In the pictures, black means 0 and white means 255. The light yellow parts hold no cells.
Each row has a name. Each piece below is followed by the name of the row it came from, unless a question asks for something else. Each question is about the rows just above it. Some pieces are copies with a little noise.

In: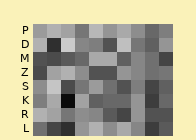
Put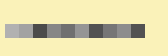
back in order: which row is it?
Z
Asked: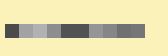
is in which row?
Z
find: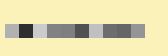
D
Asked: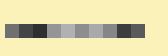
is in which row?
L
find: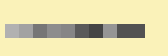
R
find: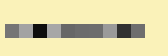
K

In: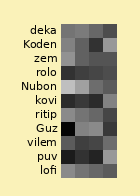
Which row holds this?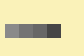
ritip
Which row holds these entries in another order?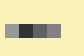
Koden

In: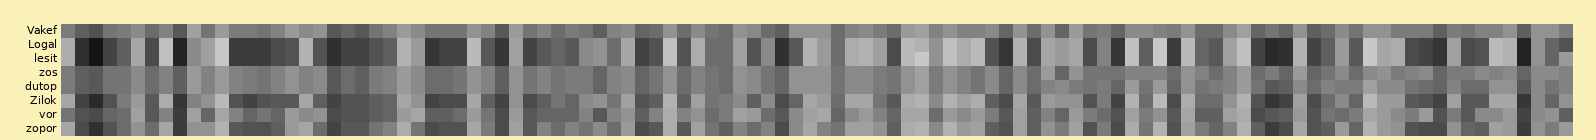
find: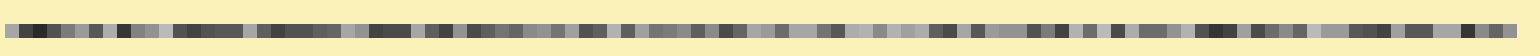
Zilok
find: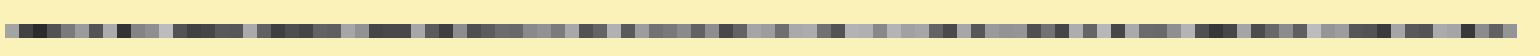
Zilok

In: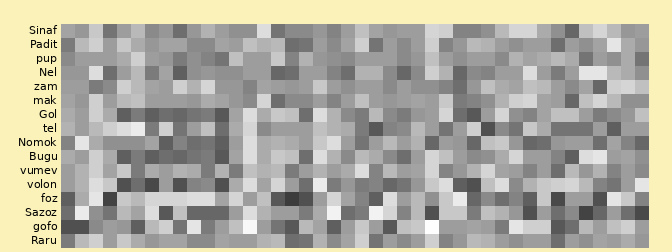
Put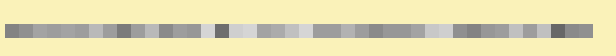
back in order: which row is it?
mak
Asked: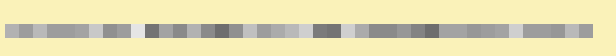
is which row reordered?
Padit
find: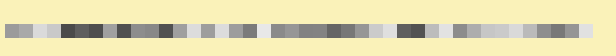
volon

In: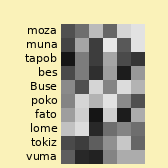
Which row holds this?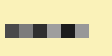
bes
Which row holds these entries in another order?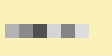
Buse
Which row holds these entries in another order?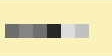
lome
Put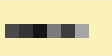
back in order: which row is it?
tapob
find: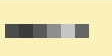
tokiz

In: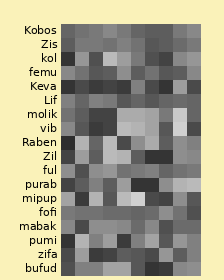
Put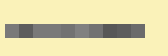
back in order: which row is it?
Zis
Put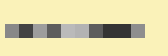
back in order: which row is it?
Zil
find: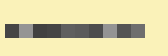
zifa
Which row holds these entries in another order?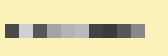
vib
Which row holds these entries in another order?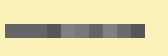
Lif
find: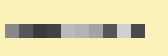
vib
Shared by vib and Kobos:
[136]

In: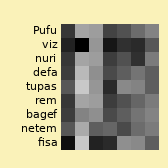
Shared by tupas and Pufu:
[131]
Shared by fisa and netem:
[94]
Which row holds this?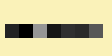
viz

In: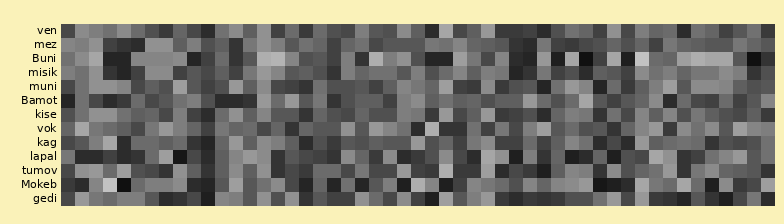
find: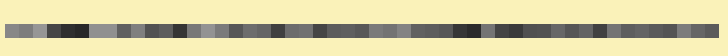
mez
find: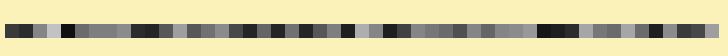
Mokeb
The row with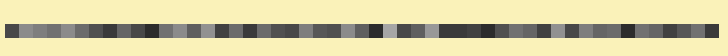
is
ven
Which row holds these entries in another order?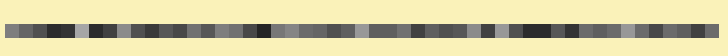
kag

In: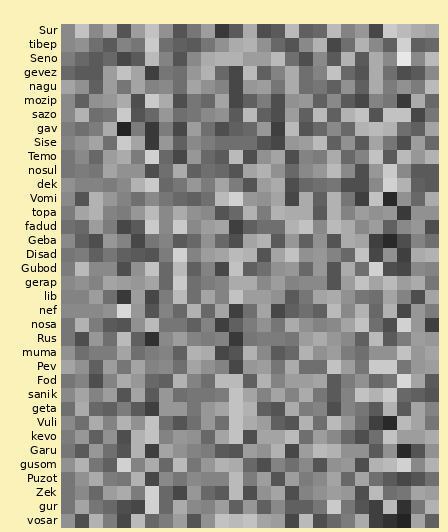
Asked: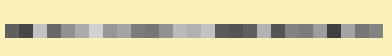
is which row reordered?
Disad
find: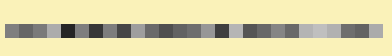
gav

